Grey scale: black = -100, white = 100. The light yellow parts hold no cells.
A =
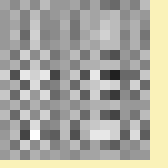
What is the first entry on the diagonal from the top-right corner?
47
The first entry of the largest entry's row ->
19
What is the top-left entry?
29
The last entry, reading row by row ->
19
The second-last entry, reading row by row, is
19
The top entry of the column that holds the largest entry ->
9
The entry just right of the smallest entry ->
-18
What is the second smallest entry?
-55
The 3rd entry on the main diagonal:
1
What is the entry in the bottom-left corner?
19
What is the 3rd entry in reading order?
38
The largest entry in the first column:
64
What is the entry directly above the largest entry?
72
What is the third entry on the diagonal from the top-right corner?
19
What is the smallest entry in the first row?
-18
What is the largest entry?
99
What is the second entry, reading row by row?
9
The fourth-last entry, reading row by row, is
38
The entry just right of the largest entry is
-18
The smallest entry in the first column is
9
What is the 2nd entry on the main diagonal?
38
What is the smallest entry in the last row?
1

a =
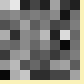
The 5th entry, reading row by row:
-75
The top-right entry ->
-75
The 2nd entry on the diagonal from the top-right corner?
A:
-84
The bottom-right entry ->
27
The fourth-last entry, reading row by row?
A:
-65
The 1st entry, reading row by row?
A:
55
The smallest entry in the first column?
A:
-94
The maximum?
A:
81
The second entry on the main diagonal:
8
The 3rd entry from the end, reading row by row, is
-46
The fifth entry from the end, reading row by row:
-65

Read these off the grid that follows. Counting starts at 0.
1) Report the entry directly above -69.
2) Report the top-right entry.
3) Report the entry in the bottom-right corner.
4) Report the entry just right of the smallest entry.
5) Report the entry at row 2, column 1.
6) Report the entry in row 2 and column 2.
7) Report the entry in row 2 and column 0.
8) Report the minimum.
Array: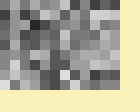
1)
-14
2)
-42
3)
5
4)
-42
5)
15
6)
25
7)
-23
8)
-69

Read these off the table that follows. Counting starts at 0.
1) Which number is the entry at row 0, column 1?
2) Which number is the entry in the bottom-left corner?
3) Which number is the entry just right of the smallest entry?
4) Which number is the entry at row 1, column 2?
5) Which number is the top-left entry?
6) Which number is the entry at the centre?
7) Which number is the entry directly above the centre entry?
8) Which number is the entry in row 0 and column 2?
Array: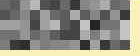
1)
-28
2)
-2
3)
-10
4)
6
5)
-18
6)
-28
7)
-28
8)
16

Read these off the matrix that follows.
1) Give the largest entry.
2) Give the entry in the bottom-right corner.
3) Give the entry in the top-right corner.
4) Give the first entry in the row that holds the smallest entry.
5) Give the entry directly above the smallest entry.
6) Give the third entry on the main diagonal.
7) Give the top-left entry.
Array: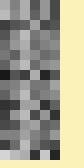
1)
66
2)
-71
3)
-43
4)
-81
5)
-24
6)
-24
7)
36
